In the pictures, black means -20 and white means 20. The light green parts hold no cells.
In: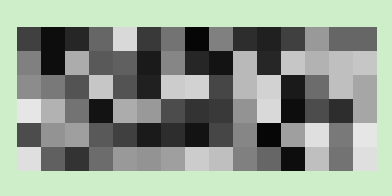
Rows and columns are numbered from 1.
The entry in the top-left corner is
-10
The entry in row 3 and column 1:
2
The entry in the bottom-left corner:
15
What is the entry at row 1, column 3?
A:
-14
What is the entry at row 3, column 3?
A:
-7
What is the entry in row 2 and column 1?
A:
0
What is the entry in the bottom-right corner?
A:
15
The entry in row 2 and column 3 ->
7
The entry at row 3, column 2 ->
-1

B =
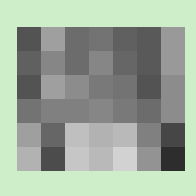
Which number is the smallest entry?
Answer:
-13
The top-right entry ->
4
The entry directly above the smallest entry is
-9
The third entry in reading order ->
-3
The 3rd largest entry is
10
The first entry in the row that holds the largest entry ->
8
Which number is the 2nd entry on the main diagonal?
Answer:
1
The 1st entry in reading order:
-7
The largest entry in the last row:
13

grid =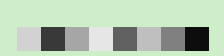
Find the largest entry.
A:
16
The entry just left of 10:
-5

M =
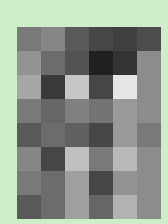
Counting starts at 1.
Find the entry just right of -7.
-15
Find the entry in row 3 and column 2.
-11
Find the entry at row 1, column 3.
-6
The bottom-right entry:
2
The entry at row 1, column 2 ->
1
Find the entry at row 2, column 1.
3
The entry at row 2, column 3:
-7
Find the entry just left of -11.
6
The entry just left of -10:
-9
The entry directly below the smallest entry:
-9

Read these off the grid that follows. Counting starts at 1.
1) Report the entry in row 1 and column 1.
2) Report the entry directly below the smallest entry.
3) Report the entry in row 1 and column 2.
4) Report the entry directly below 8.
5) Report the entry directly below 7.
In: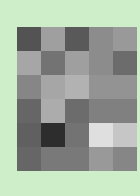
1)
-7
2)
-1
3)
5
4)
-3
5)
-13

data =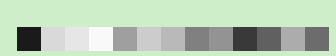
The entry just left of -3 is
7
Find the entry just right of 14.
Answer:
16
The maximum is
19

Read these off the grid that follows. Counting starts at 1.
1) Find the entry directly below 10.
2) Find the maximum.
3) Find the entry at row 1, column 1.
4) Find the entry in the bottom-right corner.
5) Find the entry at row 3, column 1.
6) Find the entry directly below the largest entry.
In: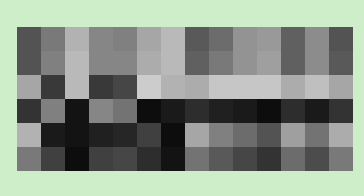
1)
-16
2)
12
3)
-7
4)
-1
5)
6
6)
-18

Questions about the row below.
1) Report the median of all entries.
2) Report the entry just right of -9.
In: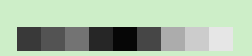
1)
-7
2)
7

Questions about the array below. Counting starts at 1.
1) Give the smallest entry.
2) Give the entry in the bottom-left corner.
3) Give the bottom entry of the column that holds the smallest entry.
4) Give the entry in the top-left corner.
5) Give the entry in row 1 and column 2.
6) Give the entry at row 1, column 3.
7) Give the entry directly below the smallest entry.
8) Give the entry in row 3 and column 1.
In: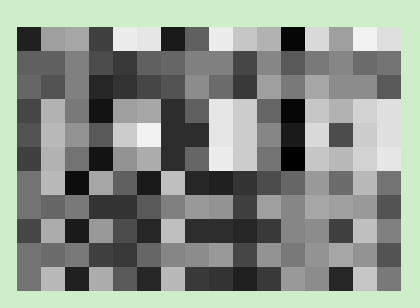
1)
-20
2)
-2
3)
4
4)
-15
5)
5
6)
6
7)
-4
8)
-4

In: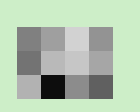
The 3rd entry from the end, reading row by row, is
-18
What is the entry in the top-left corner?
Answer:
0
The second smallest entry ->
-5
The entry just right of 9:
11

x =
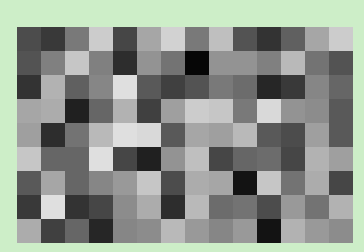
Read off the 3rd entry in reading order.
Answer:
-1
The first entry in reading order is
-8
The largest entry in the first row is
13
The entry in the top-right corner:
12
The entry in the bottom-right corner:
2
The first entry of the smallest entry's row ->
-7
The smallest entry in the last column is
-9
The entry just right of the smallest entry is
3
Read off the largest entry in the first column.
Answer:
11
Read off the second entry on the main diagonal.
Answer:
0
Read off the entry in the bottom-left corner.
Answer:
7
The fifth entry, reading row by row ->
-9
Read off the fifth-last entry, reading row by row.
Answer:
4
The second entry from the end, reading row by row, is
4
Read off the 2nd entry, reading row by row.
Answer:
-11
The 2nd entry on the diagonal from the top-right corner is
-2
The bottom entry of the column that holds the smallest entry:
4
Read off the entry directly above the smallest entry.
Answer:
-1
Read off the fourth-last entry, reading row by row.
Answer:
-17

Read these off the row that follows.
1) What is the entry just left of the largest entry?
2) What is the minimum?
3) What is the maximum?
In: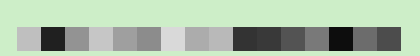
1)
2
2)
-18
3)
14

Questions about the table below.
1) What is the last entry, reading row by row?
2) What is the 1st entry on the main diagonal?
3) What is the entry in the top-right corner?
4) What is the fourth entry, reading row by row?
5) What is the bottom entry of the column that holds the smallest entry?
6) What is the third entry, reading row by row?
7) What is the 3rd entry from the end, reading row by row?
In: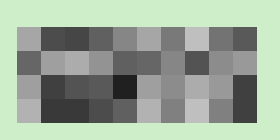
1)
-10
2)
6
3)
-6
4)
-5
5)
-5
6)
-9
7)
10

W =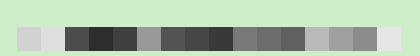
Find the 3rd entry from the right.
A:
5
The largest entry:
16
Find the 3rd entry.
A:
-8
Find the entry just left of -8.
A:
15

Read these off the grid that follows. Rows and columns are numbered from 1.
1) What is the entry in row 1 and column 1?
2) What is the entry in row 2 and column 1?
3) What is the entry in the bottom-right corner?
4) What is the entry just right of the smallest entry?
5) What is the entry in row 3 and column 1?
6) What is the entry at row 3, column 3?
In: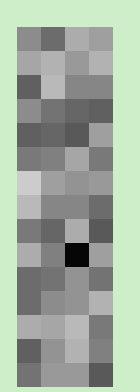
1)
2
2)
6
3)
-6
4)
5
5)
-5
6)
1
